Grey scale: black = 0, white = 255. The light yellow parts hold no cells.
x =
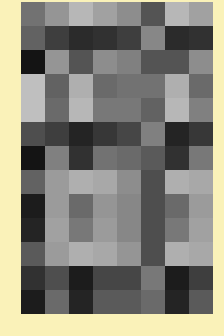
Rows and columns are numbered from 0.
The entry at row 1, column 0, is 98
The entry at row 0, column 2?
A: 183
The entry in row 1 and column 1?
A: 62
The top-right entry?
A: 161
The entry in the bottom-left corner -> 28
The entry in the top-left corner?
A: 114
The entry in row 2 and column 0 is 20
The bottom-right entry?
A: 90
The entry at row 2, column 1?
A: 149
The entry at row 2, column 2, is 84
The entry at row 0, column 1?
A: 149

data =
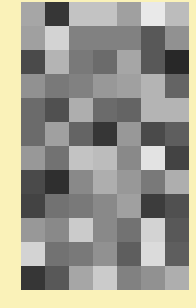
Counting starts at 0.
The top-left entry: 166
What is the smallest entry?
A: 40
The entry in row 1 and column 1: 211
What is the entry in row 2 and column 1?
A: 180
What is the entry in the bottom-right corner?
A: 174
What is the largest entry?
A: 233
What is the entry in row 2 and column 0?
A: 74
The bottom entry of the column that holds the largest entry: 145
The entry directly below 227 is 121
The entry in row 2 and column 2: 121
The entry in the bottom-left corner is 54
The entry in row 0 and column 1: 54
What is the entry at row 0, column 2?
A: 195
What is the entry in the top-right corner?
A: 188
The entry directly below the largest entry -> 88
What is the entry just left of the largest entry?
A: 160
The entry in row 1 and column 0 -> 160

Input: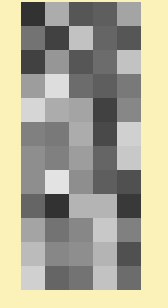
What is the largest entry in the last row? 208
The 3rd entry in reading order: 86
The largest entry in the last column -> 208
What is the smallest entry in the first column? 50
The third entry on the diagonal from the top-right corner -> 86
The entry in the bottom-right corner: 108
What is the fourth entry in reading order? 94
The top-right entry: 164
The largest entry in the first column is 214
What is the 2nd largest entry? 221
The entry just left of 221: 157
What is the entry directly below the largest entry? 50
